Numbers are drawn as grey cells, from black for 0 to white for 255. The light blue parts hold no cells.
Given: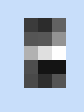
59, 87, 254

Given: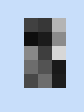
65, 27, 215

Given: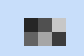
38, 166

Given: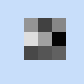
148, 161, 97

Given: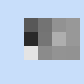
88, 117, 147

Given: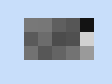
120, 108, 100

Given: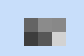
100, 87

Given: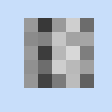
153, 131, 183, 185, 96
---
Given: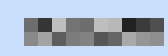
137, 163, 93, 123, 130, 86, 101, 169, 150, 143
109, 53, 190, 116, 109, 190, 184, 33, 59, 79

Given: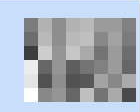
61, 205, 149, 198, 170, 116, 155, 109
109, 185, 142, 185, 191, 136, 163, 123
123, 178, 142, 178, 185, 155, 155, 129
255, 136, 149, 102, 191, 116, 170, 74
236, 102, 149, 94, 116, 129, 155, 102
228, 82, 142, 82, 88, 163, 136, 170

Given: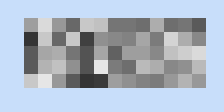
200, 230, 152, 90, 52, 58, 158, 144, 130, 123, 152, 179, 152
158, 218, 152, 104, 200, 193, 117, 117, 110, 173, 110, 117, 90
52, 200, 104, 200, 64, 144, 136, 130, 166, 123, 212, 173, 136
90, 179, 193, 144, 83, 230, 123, 110, 186, 173, 136, 144, 186
90, 166, 173, 117, 83, 166, 97, 158, 158, 136, 193, 206, 218

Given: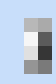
184, 170
149, 122
246, 91
224, 54

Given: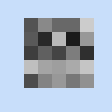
191, 164, 158, 170, 197
83, 137, 104, 104, 204
76, 131, 152, 119, 145
62, 96, 68, 125, 47
89, 40, 185, 27, 152

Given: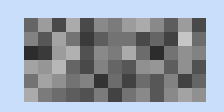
115, 163, 144, 115, 130, 51, 108, 66, 108, 87, 130, 66, 101
101, 156, 73, 171, 73, 137, 123, 156, 171, 137, 93, 156, 73
163, 150, 183, 101, 73, 130, 101, 87, 144, 150, 93, 144, 81
171, 123, 108, 93, 81, 123, 66, 115, 137, 87, 137, 163, 144
130, 87, 163, 115, 58, 93, 115, 115, 73, 101, 66, 198, 108
44, 58, 156, 177, 81, 137, 123, 171, 108, 44, 115, 144, 130

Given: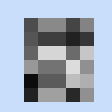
99, 214, 214, 107, 198
33, 160, 160, 40, 144
77, 137, 137, 69, 131
152, 115, 115, 220, 144
12, 91, 91, 190, 175
85, 62, 62, 33, 54

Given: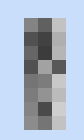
81, 162, 88
124, 147, 187
117, 124, 200
140, 117, 194
132, 96, 194
132, 74, 206
81, 66, 175
102, 60, 181
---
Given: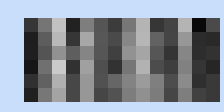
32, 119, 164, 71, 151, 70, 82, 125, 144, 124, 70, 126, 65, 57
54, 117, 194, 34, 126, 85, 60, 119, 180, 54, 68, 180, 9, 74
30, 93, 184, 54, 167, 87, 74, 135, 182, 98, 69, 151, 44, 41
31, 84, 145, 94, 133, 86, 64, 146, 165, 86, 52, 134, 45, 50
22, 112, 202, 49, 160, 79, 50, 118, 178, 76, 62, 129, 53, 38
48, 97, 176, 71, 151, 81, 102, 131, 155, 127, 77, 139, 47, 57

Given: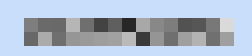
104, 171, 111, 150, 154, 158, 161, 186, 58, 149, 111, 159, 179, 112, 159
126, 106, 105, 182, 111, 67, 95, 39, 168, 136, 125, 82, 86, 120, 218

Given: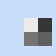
116, 95
235, 53

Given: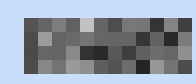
76, 135, 115, 154, 142, 94, 84, 109, 36, 151, 116, 76
84, 100, 125, 97, 194, 101, 77, 120, 117, 52, 132, 63
75, 155, 100, 105, 116, 102, 101, 101, 54, 98, 41, 124
74, 102, 101, 137, 50, 41, 88, 62, 96, 108, 102, 144

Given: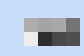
237, 45, 73, 79
173, 164, 169, 116

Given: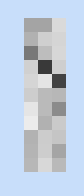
183, 216, 185
164, 164, 218
177, 207, 213
120, 189, 215
208, 57, 206
213, 228, 66
205, 186, 183
229, 186, 139
236, 177, 202
178, 204, 197
180, 205, 165

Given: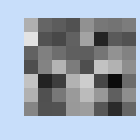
133, 81, 82, 153, 157, 86, 42, 101
175, 101, 92, 81, 145, 119, 115, 124
227, 82, 72, 97, 163, 36, 90, 81
98, 128, 110, 95, 94, 117, 146, 130
78, 131, 180, 124, 78, 194, 178, 142
194, 34, 61, 178, 205, 70, 11, 107
177, 80, 120, 154, 187, 152, 95, 142
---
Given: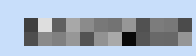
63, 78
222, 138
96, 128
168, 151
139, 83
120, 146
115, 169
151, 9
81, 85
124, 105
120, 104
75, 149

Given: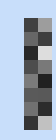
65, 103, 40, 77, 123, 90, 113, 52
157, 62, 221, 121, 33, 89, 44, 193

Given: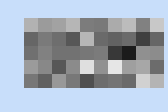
178, 102, 112, 155, 119
155, 122, 129, 136, 96
162, 110, 114, 87, 152
182, 87, 114, 139, 120
124, 182, 119, 223, 79
121, 106, 123, 145, 109
171, 98, 56, 230, 116
188, 107, 27, 159, 106
129, 63, 144, 167, 209
200, 102, 140, 108, 180

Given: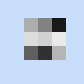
173, 220, 95
130, 209, 49
25, 234, 181

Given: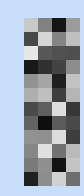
201, 72, 231, 24, 146, 175, 74, 99, 146, 134, 122, 32
129, 214, 88, 49, 165, 191, 95, 14, 144, 224, 143, 141
21, 132, 81, 67, 31, 62, 222, 92, 220, 114, 19, 209
156, 191, 79, 141, 194, 181, 55, 73, 62, 186, 196, 110

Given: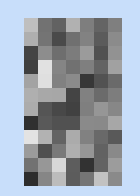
191, 175, 68, 63, 163, 175, 172, 48, 227, 155, 114, 45
114, 116, 141, 225, 223, 168, 85, 89, 178, 79, 151, 134
98, 74, 110, 133, 129, 167, 72, 81, 99, 121, 215, 188
177, 112, 124, 113, 139, 68, 65, 81, 171, 175, 93, 92
126, 130, 155, 127, 55, 129, 127, 138, 129, 150, 50, 117
100, 91, 81, 99, 82, 107, 150, 137, 105, 98, 99, 194
127, 139, 146, 161, 106, 125, 135, 167, 89, 137, 156, 138
